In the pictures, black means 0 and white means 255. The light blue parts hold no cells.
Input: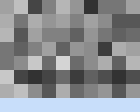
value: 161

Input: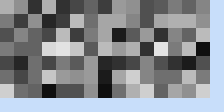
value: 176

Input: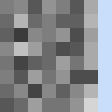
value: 126

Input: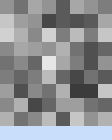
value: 147

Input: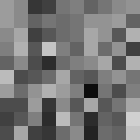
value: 156
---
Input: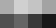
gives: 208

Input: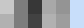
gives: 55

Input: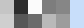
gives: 251

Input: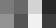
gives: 104

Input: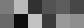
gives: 83

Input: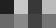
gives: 199

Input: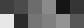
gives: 138
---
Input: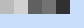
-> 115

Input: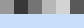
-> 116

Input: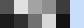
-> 49

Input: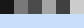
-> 75

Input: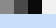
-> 138

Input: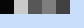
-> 87
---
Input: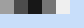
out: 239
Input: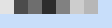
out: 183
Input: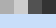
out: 51
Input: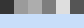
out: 85
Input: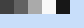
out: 23
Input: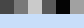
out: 161
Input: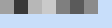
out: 139
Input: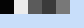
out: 120
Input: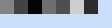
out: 44
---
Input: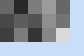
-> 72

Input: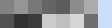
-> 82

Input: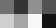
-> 207

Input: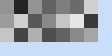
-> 156

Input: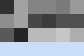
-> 142

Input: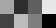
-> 66

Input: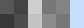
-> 56

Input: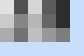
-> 203
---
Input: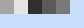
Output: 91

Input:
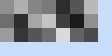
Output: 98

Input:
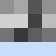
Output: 93

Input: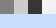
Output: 54

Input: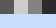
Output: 130

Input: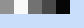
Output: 72

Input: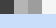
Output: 157

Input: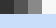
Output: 137
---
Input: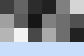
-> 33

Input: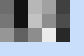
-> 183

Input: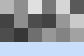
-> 121

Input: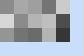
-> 159

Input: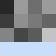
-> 155

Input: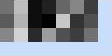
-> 102
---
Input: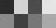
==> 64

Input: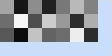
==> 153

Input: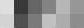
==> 192

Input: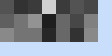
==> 104

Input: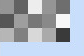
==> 119

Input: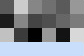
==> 79
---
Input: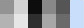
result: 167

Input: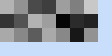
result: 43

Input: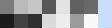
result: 155

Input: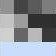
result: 47

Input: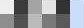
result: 121

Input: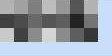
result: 35

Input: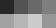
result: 203

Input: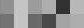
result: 164
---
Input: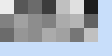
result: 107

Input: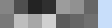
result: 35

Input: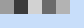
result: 210

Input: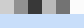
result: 56

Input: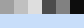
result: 222

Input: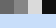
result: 218

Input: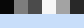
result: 75
